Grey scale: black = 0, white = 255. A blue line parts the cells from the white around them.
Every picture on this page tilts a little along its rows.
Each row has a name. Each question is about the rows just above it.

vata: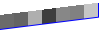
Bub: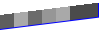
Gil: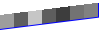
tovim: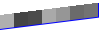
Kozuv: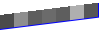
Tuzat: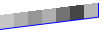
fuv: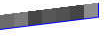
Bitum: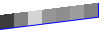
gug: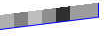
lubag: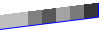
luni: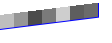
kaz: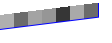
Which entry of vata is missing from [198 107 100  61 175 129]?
[135]
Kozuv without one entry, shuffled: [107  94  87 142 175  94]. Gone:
[75]
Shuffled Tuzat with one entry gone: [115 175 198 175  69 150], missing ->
[182]
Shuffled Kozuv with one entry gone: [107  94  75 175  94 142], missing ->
[87]
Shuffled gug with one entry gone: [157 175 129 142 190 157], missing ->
[47]
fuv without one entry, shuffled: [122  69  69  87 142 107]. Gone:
[81]
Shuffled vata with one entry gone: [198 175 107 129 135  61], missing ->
[100]

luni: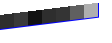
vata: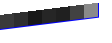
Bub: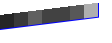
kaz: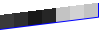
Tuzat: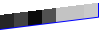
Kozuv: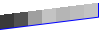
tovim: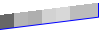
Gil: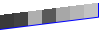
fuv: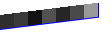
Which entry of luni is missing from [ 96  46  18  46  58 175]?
[52]
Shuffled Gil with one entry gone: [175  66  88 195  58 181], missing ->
[167]
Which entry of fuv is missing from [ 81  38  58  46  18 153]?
[74]
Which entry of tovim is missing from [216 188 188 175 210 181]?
[103]
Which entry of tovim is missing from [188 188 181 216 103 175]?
[210]
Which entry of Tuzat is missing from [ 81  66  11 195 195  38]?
[202]

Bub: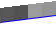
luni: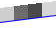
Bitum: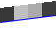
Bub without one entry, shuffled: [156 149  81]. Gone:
[87]
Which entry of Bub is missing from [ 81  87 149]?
[156]
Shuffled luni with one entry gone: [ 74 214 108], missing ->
[206]
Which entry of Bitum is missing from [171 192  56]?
[62]
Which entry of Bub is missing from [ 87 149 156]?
[81]

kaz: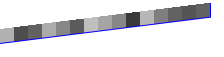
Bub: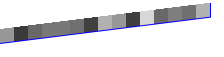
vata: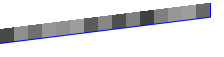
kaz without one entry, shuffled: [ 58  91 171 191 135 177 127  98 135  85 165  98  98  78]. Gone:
[183]
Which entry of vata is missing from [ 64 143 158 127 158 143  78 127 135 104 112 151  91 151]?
[72]

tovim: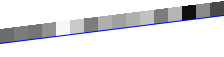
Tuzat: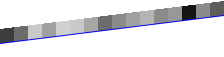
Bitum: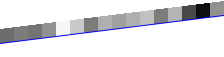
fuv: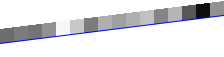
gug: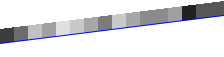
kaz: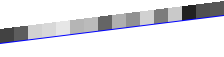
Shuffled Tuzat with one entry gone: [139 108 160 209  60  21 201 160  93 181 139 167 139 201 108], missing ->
[152]
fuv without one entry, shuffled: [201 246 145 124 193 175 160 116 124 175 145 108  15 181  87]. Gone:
[132]
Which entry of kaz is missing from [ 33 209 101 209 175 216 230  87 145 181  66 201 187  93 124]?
[80]

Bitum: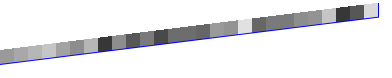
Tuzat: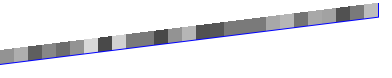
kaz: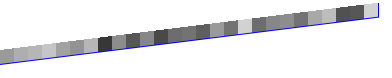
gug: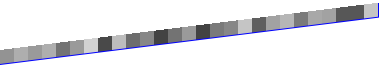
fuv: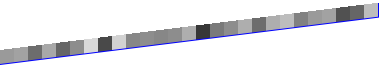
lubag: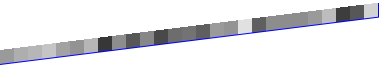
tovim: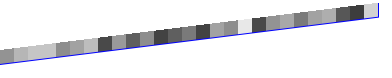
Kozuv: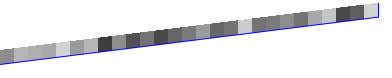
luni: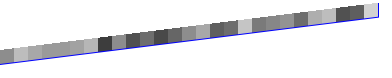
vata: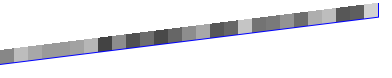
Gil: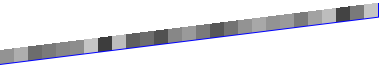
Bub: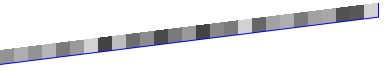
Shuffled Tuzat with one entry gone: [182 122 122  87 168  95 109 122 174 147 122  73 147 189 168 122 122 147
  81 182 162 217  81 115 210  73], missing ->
[135]
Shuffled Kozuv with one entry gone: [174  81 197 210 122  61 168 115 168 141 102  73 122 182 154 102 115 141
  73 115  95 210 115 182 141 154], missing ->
[203]
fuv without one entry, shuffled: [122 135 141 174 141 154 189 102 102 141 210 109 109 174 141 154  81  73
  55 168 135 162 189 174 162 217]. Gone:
[129]

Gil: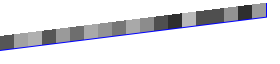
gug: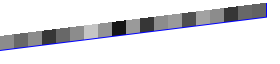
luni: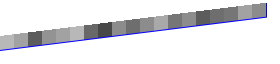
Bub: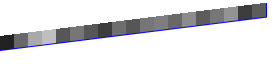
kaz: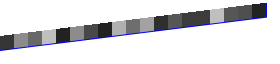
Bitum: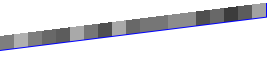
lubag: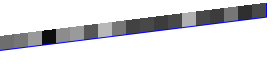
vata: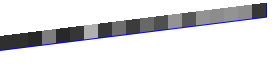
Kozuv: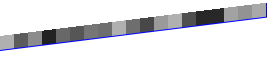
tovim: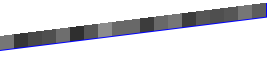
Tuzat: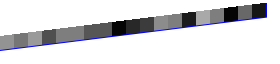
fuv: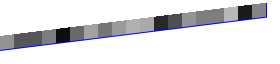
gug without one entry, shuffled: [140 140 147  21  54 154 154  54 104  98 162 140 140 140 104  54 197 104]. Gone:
[79]
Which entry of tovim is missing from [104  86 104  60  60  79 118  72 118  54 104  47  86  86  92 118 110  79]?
[140]
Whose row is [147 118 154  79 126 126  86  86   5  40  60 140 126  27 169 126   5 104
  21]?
Tuzat
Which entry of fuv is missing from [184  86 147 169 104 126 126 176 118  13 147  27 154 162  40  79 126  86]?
[133]
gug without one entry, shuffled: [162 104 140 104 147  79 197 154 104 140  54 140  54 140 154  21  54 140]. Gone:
[98]
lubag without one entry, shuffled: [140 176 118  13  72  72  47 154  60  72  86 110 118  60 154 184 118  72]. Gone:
[66]

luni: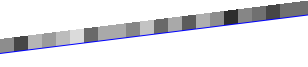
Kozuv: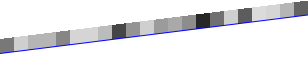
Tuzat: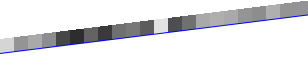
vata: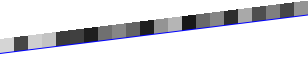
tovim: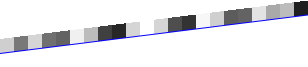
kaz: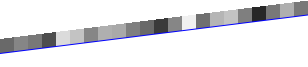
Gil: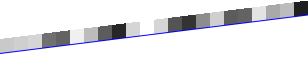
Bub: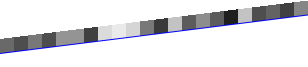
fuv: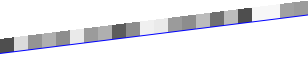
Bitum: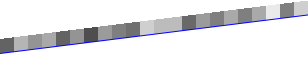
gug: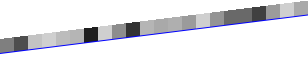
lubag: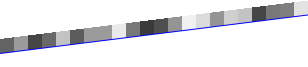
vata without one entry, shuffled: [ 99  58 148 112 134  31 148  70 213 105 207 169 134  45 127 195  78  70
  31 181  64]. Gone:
[24]
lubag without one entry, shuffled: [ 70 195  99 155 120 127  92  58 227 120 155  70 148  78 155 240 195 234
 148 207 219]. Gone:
[105]
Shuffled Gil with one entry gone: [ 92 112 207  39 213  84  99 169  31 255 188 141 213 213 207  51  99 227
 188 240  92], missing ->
[201]
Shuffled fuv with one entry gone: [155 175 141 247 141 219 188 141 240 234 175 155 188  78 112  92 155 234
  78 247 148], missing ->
[161]
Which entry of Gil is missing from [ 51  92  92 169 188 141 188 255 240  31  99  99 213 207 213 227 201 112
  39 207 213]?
[84]

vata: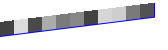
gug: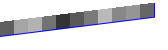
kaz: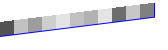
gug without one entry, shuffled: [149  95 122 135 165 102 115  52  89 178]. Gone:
[186]
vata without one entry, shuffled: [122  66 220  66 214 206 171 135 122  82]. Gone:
[74]
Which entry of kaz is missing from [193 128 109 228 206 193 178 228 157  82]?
[199]
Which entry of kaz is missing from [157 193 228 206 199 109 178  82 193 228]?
[128]

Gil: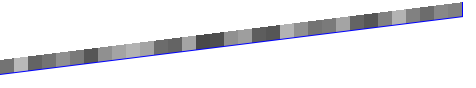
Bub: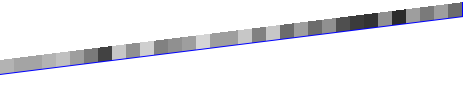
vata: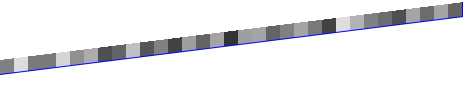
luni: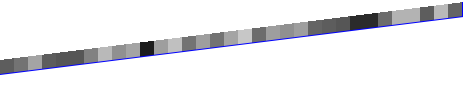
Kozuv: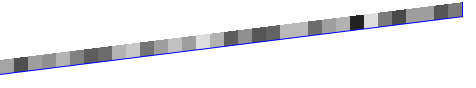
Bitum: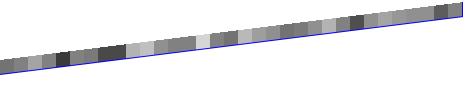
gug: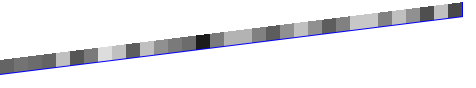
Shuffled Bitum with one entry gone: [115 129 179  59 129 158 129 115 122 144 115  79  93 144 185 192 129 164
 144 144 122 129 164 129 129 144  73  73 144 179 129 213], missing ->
[151]
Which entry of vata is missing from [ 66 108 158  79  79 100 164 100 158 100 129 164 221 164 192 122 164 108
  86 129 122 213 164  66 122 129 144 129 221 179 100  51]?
[172]
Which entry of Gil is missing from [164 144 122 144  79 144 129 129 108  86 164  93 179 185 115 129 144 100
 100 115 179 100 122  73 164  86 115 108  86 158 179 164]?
[136]

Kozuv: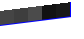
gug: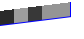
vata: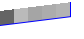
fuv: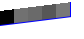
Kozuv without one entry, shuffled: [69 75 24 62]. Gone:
[18]
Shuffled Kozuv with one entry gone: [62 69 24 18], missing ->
[75]
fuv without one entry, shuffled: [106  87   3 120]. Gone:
[113]
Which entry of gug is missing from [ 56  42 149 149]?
[157]
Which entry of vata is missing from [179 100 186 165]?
[172]
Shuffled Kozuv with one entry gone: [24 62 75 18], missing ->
[69]

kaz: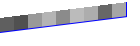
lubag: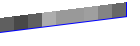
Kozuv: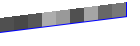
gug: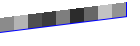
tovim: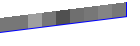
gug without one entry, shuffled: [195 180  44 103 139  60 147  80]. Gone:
[126]
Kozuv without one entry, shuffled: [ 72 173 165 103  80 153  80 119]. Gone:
[87]
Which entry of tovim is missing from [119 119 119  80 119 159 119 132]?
[111]

